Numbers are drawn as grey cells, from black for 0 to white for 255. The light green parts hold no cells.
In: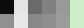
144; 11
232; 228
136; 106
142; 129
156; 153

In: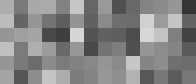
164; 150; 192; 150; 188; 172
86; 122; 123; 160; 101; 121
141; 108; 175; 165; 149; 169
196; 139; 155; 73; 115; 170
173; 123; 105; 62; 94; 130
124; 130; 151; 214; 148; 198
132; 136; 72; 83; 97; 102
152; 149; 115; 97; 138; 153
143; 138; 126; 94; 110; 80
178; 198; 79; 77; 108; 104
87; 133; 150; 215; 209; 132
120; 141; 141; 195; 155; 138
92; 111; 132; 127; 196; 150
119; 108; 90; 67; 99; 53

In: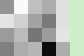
128; 155; 227; 148
173; 187; 209; 250
182; 118; 163; 191
12; 156; 122; 172
173; 228; 224; 224

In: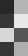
54; 215; 54; 40
174; 86; 232; 182

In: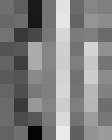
99; 108; 106; 100; 90; 99; 84; 115; 104; 111
112; 76; 58; 79; 85; 62; 87; 57; 109; 93
4; 87; 152; 121; 137; 170; 171; 71; 23; 25
114; 122; 132; 127; 129; 133; 133; 120; 116; 116
234; 217; 205; 214; 211; 205; 207; 214; 230; 226
96; 115; 127; 115; 113; 126; 115; 124; 99; 106
147; 157; 181; 183; 205; 199; 212; 126; 148; 133
154; 119; 110; 130; 139; 117; 144; 107; 141; 127

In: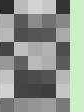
114; 209; 195; 151; 69; 184; 173; 44
141; 68; 70; 97; 190; 78; 88; 187
149; 66; 77; 187; 170; 85; 139; 210
156; 62; 84; 173; 178; 88; 114; 199
121; 197; 183; 91; 78; 170; 136; 52

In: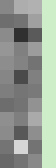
104; 116; 139; 143; 109; 126; 134; 141; 150; 139; 110; 135
116; 214; 88; 127; 115; 117; 74; 131; 128; 48; 115; 173
137; 115; 142; 170; 146; 121; 128; 115; 156; 90; 160; 177

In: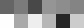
254; 101
169; 123
238; 72
182; 149
38; 141
204; 132

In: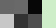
199; 103
51; 105
78; 7
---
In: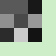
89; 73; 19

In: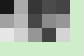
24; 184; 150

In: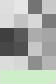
222; 194; 172; 159

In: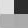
224; 170

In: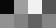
8; 130

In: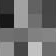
51; 161; 129; 107

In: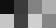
15; 65

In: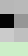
183; 150
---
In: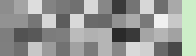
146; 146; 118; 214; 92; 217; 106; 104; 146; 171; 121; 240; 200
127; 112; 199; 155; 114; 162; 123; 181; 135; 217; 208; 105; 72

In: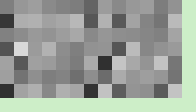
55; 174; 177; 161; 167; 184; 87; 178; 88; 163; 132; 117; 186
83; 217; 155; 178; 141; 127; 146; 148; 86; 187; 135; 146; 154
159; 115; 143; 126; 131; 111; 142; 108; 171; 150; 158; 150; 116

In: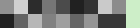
33; 99; 183; 129; 159; 101; 149; 55; 55

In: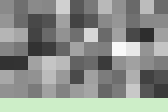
149; 107; 72; 82; 161; 67; 88; 137; 150; 112; 137; 138
133; 119; 50; 61; 102; 163; 131; 127; 249; 232; 148; 196
168; 141; 146; 187; 153; 74; 160; 124; 110; 175; 65; 80

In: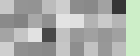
138; 131; 168; 144; 227; 224; 179; 202; 181
207; 144; 140; 137; 198; 142; 194; 152; 188

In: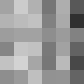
179; 187; 193; 129; 170; 48
133; 197; 193; 121; 162; 99
142; 154; 191; 146; 147; 100
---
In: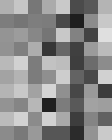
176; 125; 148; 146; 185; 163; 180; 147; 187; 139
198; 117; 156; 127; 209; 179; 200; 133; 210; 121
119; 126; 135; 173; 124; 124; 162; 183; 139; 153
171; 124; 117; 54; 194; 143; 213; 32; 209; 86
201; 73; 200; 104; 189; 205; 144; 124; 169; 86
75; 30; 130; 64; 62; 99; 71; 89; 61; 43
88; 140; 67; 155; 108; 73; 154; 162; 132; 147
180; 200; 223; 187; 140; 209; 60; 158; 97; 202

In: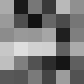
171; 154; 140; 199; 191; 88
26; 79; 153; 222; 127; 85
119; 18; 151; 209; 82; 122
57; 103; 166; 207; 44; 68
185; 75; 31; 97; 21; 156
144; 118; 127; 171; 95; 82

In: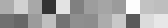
173; 112
209; 103
168; 155
51; 191
227; 114
128; 143
157; 141
165; 172
155; 200
253; 90
194; 219
190; 231

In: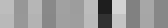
189; 185
151; 152
182; 179
137; 136
161; 160
157; 158
188; 186
30; 49
211; 196
129; 129
167; 166
135; 135

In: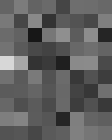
100; 121; 107; 115; 215; 113; 91; 103; 126; 83
124; 70; 98; 90; 166; 90; 92; 79; 132; 86
99; 137; 23; 73; 51; 122; 101; 91; 92; 71
106; 51; 119; 67; 58; 82; 86; 75; 86; 90
69; 91; 143; 80; 31; 107; 104; 105; 37; 95
110; 83; 92; 104; 138; 56; 67; 61; 127; 128
109; 72; 141; 111; 139; 82; 55; 81; 100; 118
104; 127; 37; 100; 74; 61; 112; 57; 95; 111

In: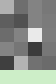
177; 94; 108; 132; 63
110; 81; 131; 118; 179
131; 131; 234; 59; 113
120; 123; 125; 119; 107
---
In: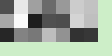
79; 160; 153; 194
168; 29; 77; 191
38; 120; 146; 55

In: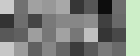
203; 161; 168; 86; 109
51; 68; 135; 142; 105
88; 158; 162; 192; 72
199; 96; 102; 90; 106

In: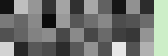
19; 150; 164; 168; 21; 44
122; 137; 154; 111; 77; 108
81; 130; 72; 71; 63; 148
211; 88; 43; 146; 230; 177

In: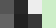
85; 237
100; 56

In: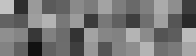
195; 154; 97; 124; 125; 127; 142
98; 159; 120; 59; 96; 111; 85
143; 55; 108; 163; 130; 139; 93
131; 17; 109; 152; 132; 180; 122

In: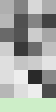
175; 216
183; 132
105; 204
206; 108
223; 204
222; 41
182; 237

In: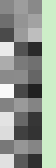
136; 137
110; 162
74; 190
234; 42
172; 112
138; 101
249; 33
130; 132
227; 54
220; 51
120; 133
225; 46
